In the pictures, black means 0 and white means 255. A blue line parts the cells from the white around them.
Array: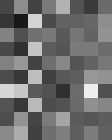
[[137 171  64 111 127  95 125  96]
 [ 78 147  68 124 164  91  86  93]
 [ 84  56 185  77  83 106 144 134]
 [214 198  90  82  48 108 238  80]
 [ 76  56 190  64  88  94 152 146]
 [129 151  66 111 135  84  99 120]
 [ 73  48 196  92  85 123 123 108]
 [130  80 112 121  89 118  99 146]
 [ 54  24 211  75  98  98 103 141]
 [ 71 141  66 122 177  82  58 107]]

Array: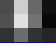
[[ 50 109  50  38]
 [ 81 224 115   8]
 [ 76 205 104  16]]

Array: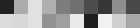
[[219 216 225 146 159 234  30 241 207 167]
 [ 34 172 225 175 125 112  77  54 142  72]]

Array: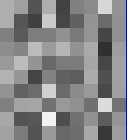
[[162 124  83 154 104 109 169  56 157]
 [168  84  87 242  78 113 145  92 150]
 [128 164 166 114 153 145 112 220 115]
 [147  98 108 209 106 139 153  72 160]
 [178 150  68 130  96  93 171  80 161]
 [153 188 148 105 123 124 166  70 161]
 [141 133 187 155 181 146 170  48 157]
 [128  89 125 126 145 121 149  69 145]
 [174  85  65 202  70  97 148 106 146]
 [174 159  84 175  66 129 138 215 148]]

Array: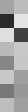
[[189 159]
 [119 152]
 [200 158]
 [135 199]
 [185 200]
 [223  65]
 [ 42 227]
 [164 188]]

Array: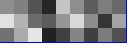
[[114 170 230  33  65 133  63 124  81]
 [225 179 107  92 150 217 141  53 164]
 [142 129  84  38 197 142  92 125 105]]

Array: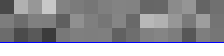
[[108  75  89  59 120 127 126 127  97 110 129 133 125  87 126 118]
 [125 109 128 127  95 144 127 118 133 105 184 177 151 122 158 116]
 [ 72 177 151 200 130 123 118 127 131 130 102 103 139 149 100 112]]

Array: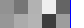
[[151 171 180  61 157]
 [146 118 178 238 100]]
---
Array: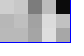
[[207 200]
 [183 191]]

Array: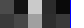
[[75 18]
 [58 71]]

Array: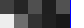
[[ 64  37]
 [237 110]]

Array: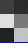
[[ 62  44]
 [223 121]]

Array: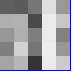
[[ 94  91]
 [175 177]]

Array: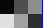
[[  7  79]
 [224 161]]

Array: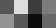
[[ 86 220]
 [148  88]]
